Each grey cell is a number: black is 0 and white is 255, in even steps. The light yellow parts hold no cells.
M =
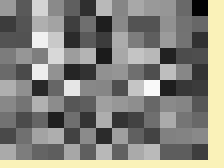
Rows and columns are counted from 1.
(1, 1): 154
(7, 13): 86
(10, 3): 100
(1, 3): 212
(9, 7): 43
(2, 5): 62
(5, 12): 135
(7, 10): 103
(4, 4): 216
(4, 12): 76
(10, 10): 186
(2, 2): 84
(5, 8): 149
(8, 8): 51
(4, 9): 196
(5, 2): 74
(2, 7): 30
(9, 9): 96
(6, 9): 197
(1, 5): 95
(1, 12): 105
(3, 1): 83
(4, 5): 157
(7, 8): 151
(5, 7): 145
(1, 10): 153
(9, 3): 163
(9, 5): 66
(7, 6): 94
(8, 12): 117
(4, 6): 180
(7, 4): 140
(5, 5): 37
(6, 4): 102

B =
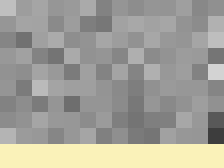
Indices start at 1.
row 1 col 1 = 191
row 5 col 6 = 160
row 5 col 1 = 146
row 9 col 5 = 151
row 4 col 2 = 161
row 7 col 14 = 145
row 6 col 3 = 186
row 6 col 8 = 138
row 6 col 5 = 159
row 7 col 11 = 137
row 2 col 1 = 150
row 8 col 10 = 127
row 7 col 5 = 110
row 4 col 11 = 147
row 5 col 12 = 158
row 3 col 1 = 133
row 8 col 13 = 152
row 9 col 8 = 143
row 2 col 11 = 166
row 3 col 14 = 190
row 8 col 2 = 146
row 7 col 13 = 158
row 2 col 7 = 119
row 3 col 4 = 171
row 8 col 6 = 140
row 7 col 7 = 149
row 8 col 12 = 167
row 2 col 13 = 140
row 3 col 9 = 146
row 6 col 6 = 159
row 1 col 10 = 149
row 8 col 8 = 127
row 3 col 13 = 165
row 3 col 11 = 152
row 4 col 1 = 152
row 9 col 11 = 161

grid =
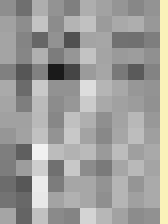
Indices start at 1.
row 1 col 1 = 142
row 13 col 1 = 115
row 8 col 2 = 161
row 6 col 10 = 147
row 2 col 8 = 169
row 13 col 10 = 170
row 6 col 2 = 107
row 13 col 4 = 163
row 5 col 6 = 155
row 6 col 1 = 170
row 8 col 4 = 135
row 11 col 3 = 206
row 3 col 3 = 102
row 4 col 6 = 195
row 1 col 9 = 135
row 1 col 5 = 127
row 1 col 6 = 174
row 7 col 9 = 156
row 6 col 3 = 201
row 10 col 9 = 159
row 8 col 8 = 163
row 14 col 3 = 193
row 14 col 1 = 165
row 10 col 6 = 186
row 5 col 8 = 121
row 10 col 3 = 241
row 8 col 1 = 161
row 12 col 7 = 147
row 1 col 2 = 111
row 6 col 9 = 151
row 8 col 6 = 175
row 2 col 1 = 161
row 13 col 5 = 177
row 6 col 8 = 168
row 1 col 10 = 147
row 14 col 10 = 145
